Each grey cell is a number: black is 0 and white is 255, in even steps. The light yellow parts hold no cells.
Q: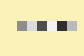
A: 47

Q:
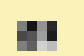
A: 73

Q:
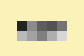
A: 116

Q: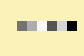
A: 213

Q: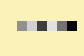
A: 115

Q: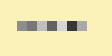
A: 213
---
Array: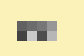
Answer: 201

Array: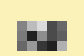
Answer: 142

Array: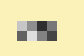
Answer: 222

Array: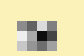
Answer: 169

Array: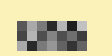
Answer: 79

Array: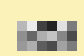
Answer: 195

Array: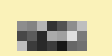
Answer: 160

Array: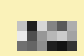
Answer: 183
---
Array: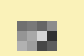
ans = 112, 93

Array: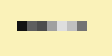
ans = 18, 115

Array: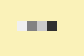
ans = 240, 48

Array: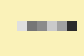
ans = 223, 43

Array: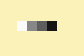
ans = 251, 20

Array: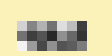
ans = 210, 124

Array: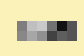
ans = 126, 84

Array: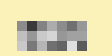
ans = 140, 91

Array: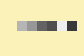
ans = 181, 56

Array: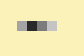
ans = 164, 196
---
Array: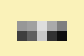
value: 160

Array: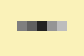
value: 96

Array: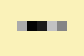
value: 4

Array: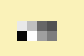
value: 191

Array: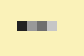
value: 153

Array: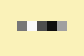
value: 249

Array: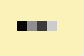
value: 143

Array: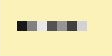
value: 129

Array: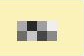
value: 40
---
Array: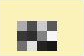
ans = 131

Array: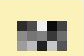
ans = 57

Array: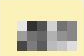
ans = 146

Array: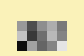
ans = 185

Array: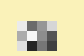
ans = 141

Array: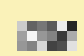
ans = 58
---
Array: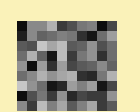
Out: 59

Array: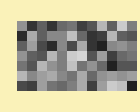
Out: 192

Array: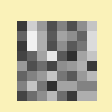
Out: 174

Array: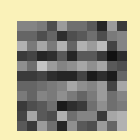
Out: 101

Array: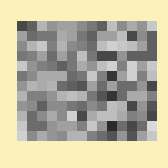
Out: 160
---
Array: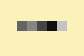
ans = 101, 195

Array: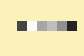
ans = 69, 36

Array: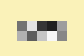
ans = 114, 135

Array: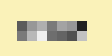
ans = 91, 193

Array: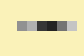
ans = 145, 196

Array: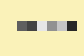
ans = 95, 39

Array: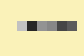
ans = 193, 91

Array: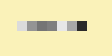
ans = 219, 42

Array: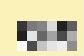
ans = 55, 142

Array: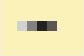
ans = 209, 87
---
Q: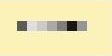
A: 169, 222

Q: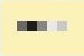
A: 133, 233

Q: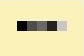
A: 104, 199

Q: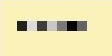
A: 199, 219

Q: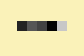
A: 67, 199

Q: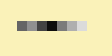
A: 13, 219

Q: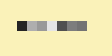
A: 229, 229

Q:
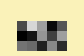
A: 149, 214
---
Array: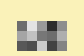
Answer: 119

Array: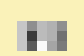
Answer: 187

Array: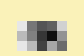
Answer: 55

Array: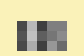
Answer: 95

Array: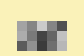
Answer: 68

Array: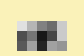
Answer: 24

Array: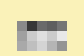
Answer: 223
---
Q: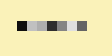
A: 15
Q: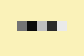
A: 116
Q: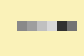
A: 137
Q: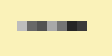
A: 189
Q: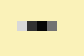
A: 216
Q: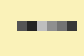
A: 85
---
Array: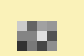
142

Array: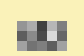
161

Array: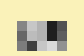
145

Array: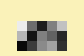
48

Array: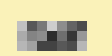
182

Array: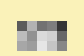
135

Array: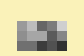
49
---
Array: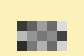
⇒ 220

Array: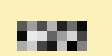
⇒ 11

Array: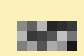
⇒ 56

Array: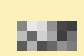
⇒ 62

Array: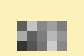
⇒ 126

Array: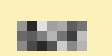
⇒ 116

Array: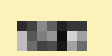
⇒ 55

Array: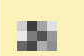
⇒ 224
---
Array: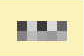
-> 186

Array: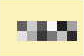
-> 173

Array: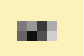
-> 16

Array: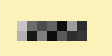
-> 24

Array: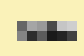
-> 45

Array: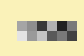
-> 154

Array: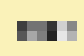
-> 167

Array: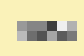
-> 110
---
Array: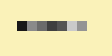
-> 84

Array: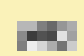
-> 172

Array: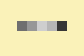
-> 206

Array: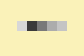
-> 121

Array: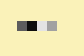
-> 13

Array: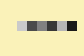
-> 55

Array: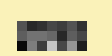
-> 71
